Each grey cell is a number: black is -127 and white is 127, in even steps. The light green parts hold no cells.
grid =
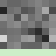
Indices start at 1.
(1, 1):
-11
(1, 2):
-25
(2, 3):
-8
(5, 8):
22
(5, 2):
-14
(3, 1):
18
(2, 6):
-1
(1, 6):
3
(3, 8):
14
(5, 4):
-30
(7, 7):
16
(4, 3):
12
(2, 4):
-43
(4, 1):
-15
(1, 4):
-16

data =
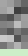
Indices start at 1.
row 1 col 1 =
37
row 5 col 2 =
-40
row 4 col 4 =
29
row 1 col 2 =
29
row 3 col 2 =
-46
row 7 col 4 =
10
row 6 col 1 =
73
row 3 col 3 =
1

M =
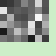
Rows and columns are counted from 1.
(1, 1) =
-77
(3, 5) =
-21
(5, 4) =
10
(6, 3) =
2
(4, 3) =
-11
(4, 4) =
-32
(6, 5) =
-97
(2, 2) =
-47
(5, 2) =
-12
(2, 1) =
100
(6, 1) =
-9
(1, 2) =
-70
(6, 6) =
63

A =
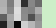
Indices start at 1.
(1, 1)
47
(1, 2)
-2
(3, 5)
-46
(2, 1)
52
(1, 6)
-21
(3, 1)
-31
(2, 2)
8

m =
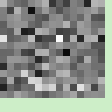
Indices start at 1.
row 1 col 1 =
56
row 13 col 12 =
97
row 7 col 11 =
-4
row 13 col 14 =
-57
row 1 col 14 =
53
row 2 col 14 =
29
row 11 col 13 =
4
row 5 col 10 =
-56
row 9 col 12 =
-46
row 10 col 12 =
3
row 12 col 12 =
-8
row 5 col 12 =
26
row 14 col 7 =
-41
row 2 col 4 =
0
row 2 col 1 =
0
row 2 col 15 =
-3
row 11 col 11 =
-9
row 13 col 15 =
17
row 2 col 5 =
-111
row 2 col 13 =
15
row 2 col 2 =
-61
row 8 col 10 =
-118
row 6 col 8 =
-53
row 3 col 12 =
-23
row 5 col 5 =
-87
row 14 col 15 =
12
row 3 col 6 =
-34
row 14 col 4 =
17
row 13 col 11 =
-52
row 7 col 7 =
-35
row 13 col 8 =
84
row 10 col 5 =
-46
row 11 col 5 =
5
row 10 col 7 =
60
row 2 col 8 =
-9

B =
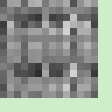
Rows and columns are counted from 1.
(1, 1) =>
-38
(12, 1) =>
-27
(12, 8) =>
11
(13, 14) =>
-8
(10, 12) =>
-17
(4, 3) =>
-24
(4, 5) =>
-17
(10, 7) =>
16
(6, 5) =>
3
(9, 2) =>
10
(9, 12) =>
-9
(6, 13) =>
16
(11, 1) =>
-23
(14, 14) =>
-31
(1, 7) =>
-6
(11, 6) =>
-82
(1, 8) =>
29
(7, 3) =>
26
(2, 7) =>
10
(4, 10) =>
75
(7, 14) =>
13
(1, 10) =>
41
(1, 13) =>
48
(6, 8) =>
2
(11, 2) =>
13
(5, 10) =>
82
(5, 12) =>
45
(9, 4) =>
-35
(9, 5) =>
14
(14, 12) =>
25
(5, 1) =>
-52
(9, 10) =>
-3
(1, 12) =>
17
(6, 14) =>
-8
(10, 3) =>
-45
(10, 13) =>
-23
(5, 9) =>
22
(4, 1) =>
-67

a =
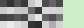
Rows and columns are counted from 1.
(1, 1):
-52
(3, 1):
-62
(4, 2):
106
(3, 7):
-29
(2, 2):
89
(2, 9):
82
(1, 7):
-50
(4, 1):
94
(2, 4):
71
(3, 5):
68
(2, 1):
74

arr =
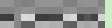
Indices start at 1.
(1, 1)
19
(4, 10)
-27
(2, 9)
3
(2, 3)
11
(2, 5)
17
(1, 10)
1
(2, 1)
3
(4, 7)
53
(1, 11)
1
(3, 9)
-60
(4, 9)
48
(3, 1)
-65
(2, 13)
3
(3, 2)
-67
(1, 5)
2
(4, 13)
39
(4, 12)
46
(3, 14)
-61
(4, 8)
47
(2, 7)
3

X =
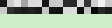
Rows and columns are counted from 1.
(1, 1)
-104
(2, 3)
-93
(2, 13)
69
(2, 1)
74
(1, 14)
78
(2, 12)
-114
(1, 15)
115
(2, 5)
-93
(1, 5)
92
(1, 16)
73
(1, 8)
72
